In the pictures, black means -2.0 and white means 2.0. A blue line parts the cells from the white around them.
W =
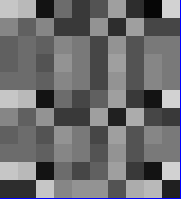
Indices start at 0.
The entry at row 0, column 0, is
1.1
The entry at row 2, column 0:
-0.5
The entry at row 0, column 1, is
0.9
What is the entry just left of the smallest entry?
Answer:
-1.3
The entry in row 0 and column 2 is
-1.7
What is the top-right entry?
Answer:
1.3
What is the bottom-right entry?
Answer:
-1.5
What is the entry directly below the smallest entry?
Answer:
-0.9
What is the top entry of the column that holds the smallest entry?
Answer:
-1.9
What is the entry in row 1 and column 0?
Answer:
0.1
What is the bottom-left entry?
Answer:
-1.3
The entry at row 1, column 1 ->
-0.5
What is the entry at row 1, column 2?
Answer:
0.1

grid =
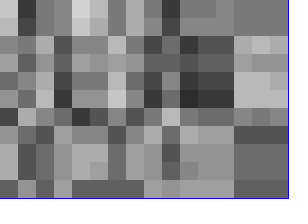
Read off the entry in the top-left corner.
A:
1.1
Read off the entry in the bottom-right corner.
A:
-0.5
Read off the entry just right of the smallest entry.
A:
-1.1
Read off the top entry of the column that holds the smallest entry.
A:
-0.1
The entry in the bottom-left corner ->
-0.5
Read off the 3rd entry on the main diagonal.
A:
0.7
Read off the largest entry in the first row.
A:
1.3
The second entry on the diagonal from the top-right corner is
-0.1
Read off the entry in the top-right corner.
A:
-0.1
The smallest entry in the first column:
-0.9
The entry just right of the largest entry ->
0.9
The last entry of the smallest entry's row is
0.9
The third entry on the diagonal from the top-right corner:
0.7
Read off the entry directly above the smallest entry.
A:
-1.1
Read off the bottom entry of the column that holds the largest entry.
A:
-0.5
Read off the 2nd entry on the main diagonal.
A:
-0.9
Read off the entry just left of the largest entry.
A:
0.1
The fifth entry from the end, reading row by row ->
0.5
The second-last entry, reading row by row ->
-0.5
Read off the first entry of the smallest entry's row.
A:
0.3
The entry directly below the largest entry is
1.1

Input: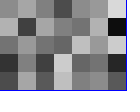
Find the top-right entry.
1.4
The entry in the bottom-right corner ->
-0.6
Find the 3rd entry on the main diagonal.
-0.2
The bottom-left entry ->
-0.8
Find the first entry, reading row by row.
0.2
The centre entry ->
-0.4
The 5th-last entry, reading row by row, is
-0.6
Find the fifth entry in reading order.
0.2
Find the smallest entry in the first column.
-1.2
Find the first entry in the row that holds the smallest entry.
0.8

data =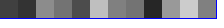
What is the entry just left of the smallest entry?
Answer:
-0.2
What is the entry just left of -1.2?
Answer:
-1.0
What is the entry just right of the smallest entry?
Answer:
0.4

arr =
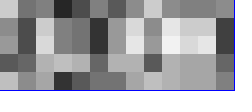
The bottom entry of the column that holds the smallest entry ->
-1.2
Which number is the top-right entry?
0.2
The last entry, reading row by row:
0.0
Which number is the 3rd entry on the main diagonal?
1.4
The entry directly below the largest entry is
0.8
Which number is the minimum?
-1.4
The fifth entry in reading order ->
-0.8
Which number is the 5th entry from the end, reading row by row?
1.0
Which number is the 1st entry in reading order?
1.2
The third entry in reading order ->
0.0
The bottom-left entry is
1.0
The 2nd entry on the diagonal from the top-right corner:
1.2
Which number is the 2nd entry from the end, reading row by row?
0.6
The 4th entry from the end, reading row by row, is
0.8
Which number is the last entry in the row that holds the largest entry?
-1.0

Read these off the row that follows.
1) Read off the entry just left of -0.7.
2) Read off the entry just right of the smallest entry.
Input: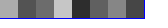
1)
0.7
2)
-0.5

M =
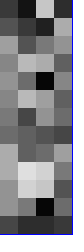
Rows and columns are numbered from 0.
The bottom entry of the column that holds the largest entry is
-1.3
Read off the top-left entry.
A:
-1.1
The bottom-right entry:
-1.1
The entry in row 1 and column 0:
-0.7
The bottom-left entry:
-0.9
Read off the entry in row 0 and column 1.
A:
-1.7
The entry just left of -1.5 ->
-1.1
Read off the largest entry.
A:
1.5
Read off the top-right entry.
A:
-1.3
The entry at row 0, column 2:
1.1

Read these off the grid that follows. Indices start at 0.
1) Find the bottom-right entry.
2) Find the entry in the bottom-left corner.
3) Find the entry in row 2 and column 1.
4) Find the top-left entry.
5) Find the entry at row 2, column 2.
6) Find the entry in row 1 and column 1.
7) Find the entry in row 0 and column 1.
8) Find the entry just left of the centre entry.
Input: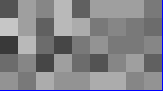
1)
0.3
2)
0.3
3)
0.9
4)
-0.7
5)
-0.3
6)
0.5
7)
0.5
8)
-0.9
